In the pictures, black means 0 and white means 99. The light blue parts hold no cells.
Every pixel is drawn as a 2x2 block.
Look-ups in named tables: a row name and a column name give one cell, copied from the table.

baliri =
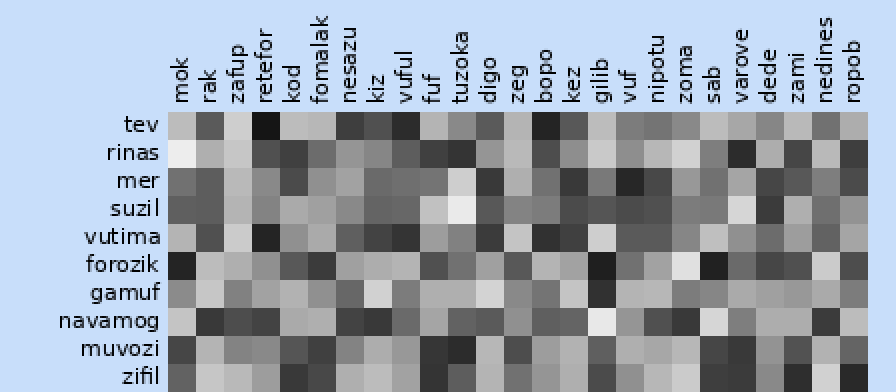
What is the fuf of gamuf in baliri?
68
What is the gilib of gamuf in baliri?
19
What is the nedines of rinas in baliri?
72
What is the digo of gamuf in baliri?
82
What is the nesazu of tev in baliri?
24
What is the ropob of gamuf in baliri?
48
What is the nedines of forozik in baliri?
79
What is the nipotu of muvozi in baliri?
65
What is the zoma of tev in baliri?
53
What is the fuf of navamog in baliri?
64
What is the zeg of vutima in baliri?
76
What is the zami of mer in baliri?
34
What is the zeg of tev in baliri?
70
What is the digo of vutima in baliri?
23

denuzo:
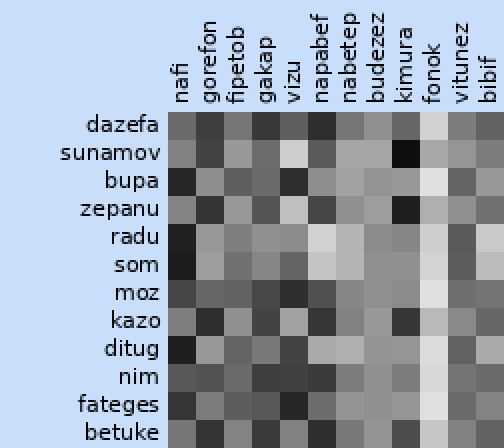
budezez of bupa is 57
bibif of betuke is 38
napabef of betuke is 18
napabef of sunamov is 35
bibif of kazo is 40
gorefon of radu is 59
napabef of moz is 31
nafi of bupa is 15
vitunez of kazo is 53
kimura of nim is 48
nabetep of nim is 48
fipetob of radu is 49
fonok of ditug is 85
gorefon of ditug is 59
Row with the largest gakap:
radu

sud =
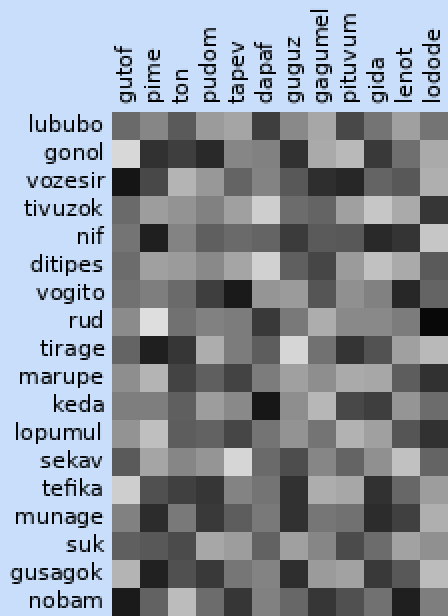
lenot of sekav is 75
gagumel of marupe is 55
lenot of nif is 20
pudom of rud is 50
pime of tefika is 31
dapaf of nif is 39
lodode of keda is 42

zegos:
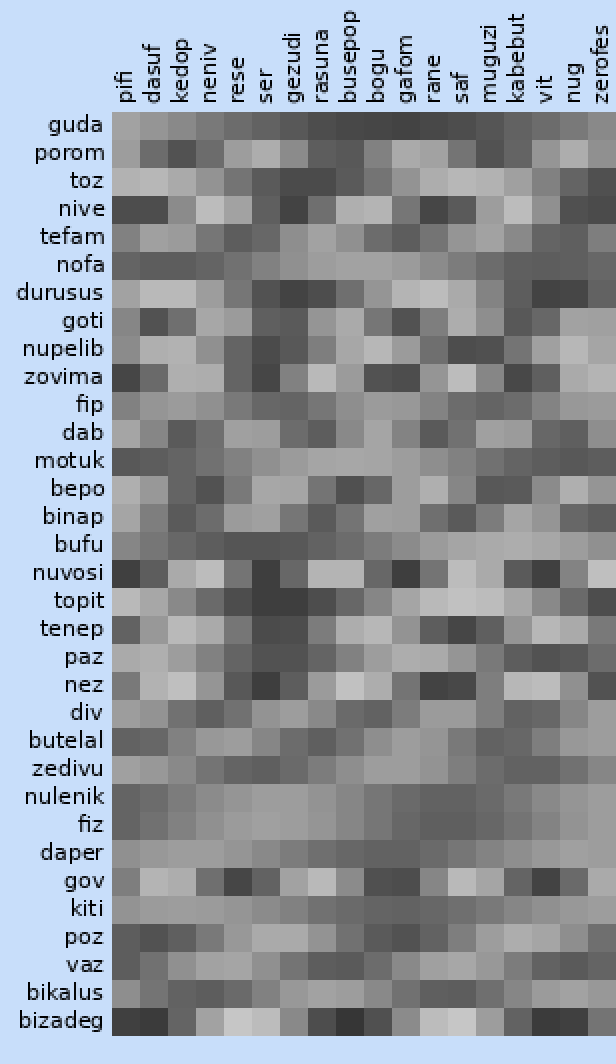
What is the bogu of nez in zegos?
67
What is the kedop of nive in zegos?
54
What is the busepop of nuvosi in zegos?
70
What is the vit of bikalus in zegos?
60
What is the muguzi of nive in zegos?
61
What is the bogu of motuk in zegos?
64
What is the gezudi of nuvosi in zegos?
40
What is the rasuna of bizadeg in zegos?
30
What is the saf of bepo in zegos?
52
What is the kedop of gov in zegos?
67
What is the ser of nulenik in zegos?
61
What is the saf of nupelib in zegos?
30
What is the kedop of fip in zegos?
60
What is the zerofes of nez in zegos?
32
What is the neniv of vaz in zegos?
63
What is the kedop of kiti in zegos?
61
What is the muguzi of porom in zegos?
32
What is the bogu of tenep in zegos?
71
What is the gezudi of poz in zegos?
66
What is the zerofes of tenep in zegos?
47

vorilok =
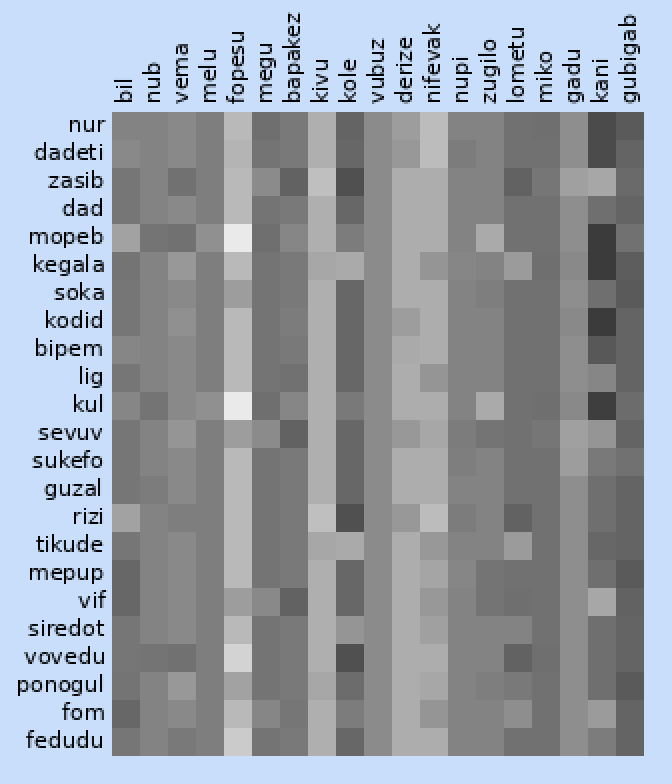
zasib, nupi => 51
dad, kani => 43
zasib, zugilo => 51
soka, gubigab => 35
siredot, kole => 58
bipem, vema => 53
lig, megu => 45
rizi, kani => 43
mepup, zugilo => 45
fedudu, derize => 67
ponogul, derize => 67
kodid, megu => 45
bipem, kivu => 68

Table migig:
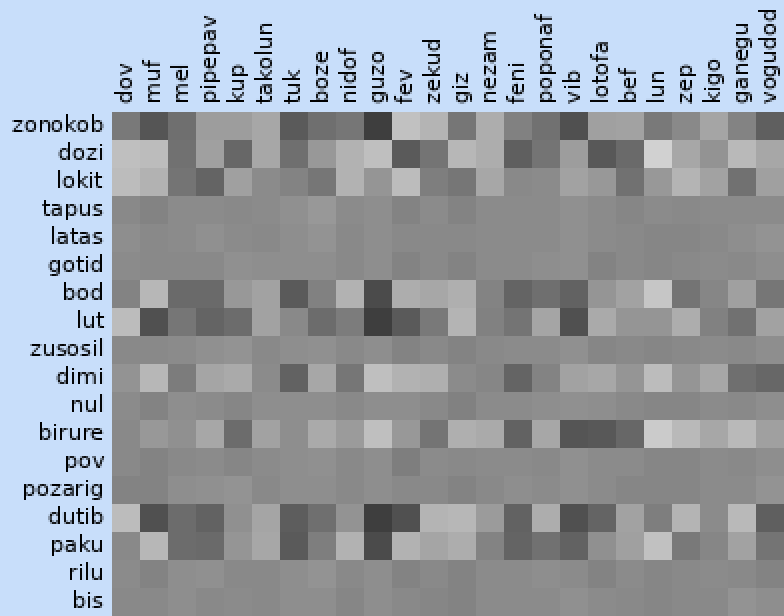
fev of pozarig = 53
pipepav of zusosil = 56
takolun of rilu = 53
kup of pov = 52
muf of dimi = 71
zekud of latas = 53
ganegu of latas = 55
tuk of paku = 35
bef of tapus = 52
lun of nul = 52
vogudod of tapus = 54
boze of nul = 55
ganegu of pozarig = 54
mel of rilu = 55
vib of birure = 33
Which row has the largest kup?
dimi

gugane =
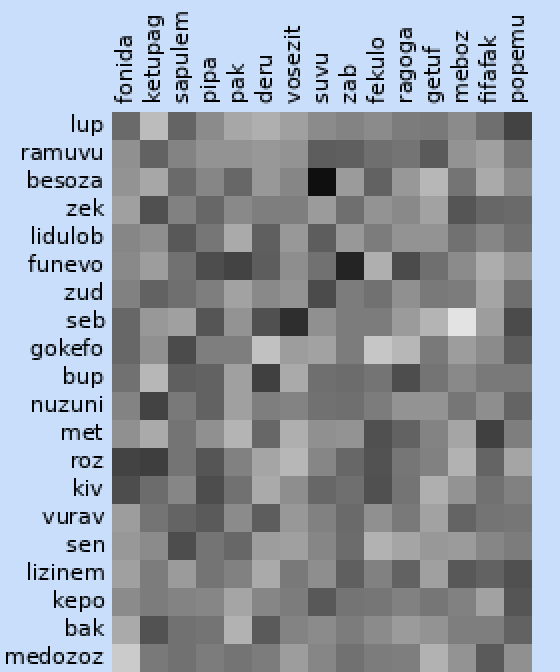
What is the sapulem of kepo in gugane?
51
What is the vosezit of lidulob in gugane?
59
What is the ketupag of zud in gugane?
38
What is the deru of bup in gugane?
25
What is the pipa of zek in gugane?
40
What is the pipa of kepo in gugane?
52
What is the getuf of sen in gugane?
59
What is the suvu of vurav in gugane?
50
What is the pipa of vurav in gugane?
35
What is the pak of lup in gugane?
65

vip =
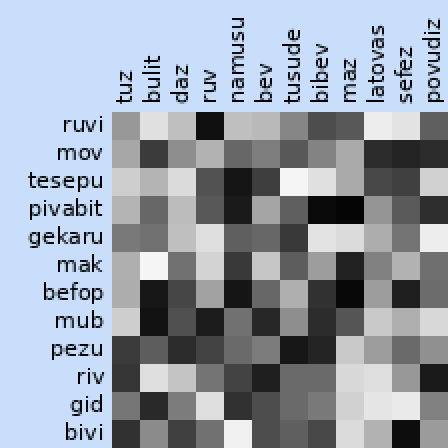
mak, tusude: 36
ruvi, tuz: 59
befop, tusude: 68
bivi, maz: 85
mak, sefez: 69
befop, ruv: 63
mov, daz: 55
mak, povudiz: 43
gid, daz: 48
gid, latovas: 89
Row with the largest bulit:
mak

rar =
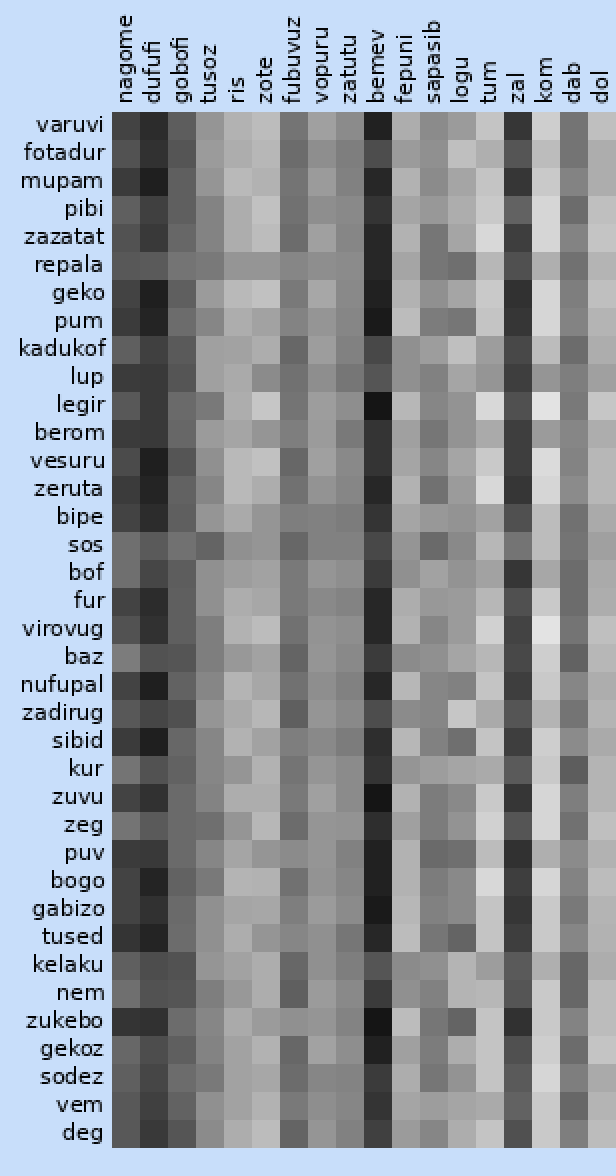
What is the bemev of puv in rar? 13
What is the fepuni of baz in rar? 54
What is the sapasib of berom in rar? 46
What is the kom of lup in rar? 58
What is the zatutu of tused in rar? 46
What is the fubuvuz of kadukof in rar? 40
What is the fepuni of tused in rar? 73
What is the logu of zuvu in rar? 53
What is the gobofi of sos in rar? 44

